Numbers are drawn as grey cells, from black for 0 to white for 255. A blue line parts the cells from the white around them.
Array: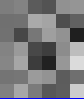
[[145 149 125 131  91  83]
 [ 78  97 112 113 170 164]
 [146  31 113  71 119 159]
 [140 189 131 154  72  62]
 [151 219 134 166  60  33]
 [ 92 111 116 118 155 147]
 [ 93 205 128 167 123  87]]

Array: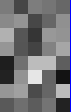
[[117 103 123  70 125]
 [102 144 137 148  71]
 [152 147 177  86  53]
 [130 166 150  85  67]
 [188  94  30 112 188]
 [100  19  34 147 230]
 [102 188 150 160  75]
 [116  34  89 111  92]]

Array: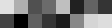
[[ 99  52 225 175  80 107 191  33]
 [213 221  67   0  96  53  28 136]]

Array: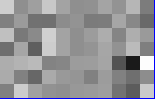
[[182 124 206 143 159 200 163 143 145 164 147]
 [136 105 128 155 113 112 140 147 123 124 166]
 [174 154 192 121 138 208 163 143 156 173 133]
 [187 127 110 166  95 205 163 143 148 166 146]
 [ 26 253 173 179 186 131 134 156 157 165  83]
 [111 141 171 129 103 170 153 149 129 156 129]
 [ 92 202 128 204 161 146 143 152 154 158 114]]

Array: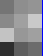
[[142 148 117]
 [160 201 137]
 [151 160 195]
 [ 94 108  46]]

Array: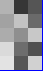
[[ 54  85 179]
 [195 106 162]
 [143 200 172]
 [109  80 218]
 [ 86 209 227]]

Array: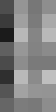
[[119 142  78 149]
 [123 169  59 160]
 [133 185  27 184]
 [131 139  96 151]
 [122 122  75 141]
 [139 191  47 185]
 [149 148  85 162]
 [121 141 102 124]]

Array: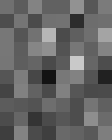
[[ 87 123 112  92 131  97  97 146]
 [109 111  77 117  75 113 114  44]
 [111 164 119  85 114 182  75  95]
 [ 97 132 119  93 134 144  83 119]
 [102  77 118  94 101  74  91 201]
 [ 84  33  85 125  71  19 120 130]
 [ 74  75  68 129  98  74 129  86]
 [117  96  92  88  83 110  99  77]
 [142 107  76 102  52  75  87  77]
 [ 89 126  62 131  75  63 105  99]]
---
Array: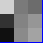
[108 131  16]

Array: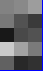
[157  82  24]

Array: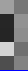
[119  38]

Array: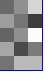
[214 117 100]

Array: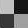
[23 54]

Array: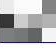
[129 168 119]

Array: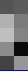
[ 92 177]
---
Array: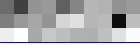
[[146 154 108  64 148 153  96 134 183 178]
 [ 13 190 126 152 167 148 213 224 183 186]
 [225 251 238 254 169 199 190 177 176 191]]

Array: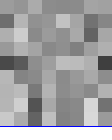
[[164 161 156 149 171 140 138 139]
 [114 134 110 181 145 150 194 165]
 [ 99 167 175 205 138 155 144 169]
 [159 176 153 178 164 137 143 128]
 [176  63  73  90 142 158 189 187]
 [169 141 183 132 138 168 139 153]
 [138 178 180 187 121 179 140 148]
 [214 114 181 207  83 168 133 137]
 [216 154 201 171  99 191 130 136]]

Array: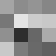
[[148 134 165 140]
 [204 200 119 228]
 [103 171 144  46]
 [105  96 201 124]]

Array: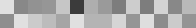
[[136 185 224 136 146 150 198  59 174 154 125 205 125 211]
 [203 148 142 224 203 188 165 224 180 180 213 149 222 140]]

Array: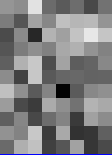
[[ 73 114 149 141 226 107  90 109]
 [185 148 124  85 163 135 192 182]
 [231 197  75 138  39 179 160 195]
 [147 130  85 124 143 129 168 177]
 [100 136  95 177 200  77 163  93]
 [ 99 100 140  66 199  89 102 104]
 [136 144 192 143  90 132   3  91]
 [179 169 156  74  59 171 143 114]
 [161 140  95 134  72 109 132  58]
 [ 54  96 146 131 200  59 169  50]
 [ 54  74 106 175 193  64  86 162]]

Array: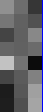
[[109  54 144]
 [ 97  81 118]
 [ 96 136  68]
 [ 97 107 101]
 [115  12 194]
 [ 91 129  69]
 [ 87 160  28]
 [ 80 165  30]]

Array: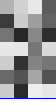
[[232  92 179 209]
 [158  98  59 203]
 [136  45 116  39]
 [119 218 231 230]
 [132 118 205  50]
 [166  82 105  83]
 [237 230 203  42]]
